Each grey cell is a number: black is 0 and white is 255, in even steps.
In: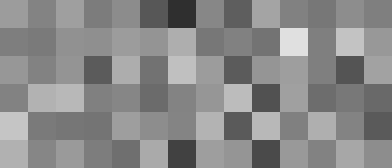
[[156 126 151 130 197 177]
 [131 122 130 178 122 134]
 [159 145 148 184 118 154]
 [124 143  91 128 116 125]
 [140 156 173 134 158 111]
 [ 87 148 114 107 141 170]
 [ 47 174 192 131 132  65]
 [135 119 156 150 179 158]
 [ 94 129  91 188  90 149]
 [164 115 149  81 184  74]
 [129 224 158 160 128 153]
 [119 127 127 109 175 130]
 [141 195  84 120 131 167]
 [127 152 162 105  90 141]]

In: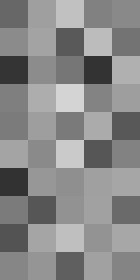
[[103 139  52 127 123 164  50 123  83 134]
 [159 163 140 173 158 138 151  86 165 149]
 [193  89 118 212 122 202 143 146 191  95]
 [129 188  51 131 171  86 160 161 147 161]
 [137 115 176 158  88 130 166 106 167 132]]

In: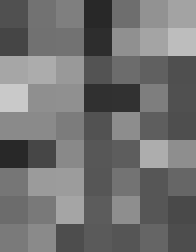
[[ 80  69 166 201 138  40 118 108 122]
 [114 113 172 143 138  70 155 121 138]
 [127 114 153 144 124 137 156 165  77]
 [ 40  45  83  48  82  87  86  92  90]
 [110 144 108  49 141  93 115 142  85]
 [146 164  96 126  94 173  86  86 101]
 [163 189  79  80  78 142 102  73  77]]

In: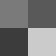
[[122  60]
 [ 89 203]]

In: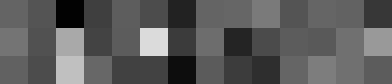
[[100 116  97]
 [ 84  81  76]
 [  2 169 192]
 [ 63  67 103]
 [ 93  92  65]
 [ 76 219  66]
 [ 34  59  13]
 [100 109  91]
 [102  36  60]
 [122  75  46]
 [ 84  92 101]
 [101  89 125]
 [ 98 112 112]
 [ 55 153  92]]

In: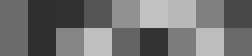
[[108 108]
 [ 47  47]
 [ 49 133]
 [ 85 191]
 [144  99]
 [194  51]
 [184 124]
 [128 189]
 [ 72 106]]
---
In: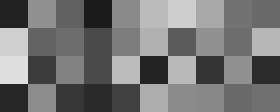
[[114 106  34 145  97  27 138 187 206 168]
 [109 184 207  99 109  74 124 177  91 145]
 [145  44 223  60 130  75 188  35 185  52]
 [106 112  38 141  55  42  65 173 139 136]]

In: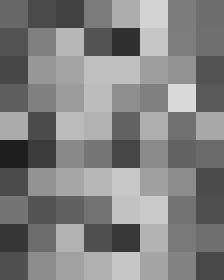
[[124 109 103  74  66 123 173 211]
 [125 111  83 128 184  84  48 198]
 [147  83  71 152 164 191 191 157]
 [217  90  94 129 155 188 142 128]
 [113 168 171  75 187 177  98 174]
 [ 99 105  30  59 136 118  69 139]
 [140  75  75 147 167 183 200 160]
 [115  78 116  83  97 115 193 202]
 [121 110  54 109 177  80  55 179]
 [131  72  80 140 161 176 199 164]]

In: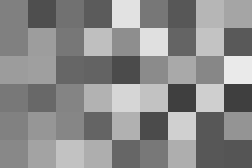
[[182 165 128  78 113  91 226 119  87]
 [195  89 128 157 119 191 142 224 100]
 [135 234 156 159 102  99  75 139 169]
 [207  63 120 104 132 178 214 194  63]
 [ 87 148 129 150 134 100 177  75 208]
 [ 87  85 136 163 194 174 102 120 174]]

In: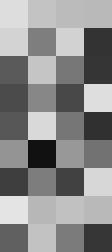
[[187 185 221 195]
 [210  51 211 126]
 [119  53  90 197]
 [ 72 222  75 135]
 [118  48  87 217]
 [152 114 148  17]
 [ 65 215  62 125]
 [193 185 228 183]
 [123  54  96 194]]

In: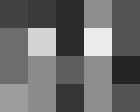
[[141  84  66  58  43]
 [235  84 109 212  43]
 [141  36 109 140  94]
 [141  84 158 140  53]]

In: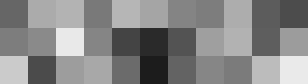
[[ 92  76 102 171 179 121 182 165 132 125 173]
 [ 94 156 125 138 233 133  68  42  83 159 178]
 [188 234 203  75 157 168 107  28  99 134 123]]
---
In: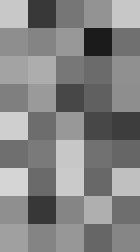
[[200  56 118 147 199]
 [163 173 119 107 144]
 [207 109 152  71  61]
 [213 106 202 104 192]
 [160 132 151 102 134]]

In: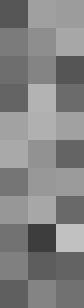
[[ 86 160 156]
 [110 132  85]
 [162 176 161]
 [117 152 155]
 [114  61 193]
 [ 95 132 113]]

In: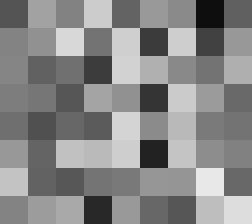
[[ 84 162 130 204  99 153 138  14  96]
 [133  97 112  60 210 176 137 115 175]
 [111  80 103  91 212 139 185 122 115]
 [195  98  87 116 121 150 149 232 104]]

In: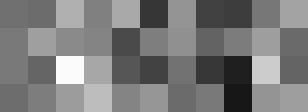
[[112 108 176 128 169  54 148  65  61 119 163]
 [121 101 251 167  86  66 114  55  31 204 100]]

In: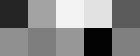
[[ 37 163 243 226  91]]

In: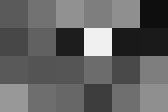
[[ 90 114 145 126 143  14]
 [ 89  84  85 108  73 126]]
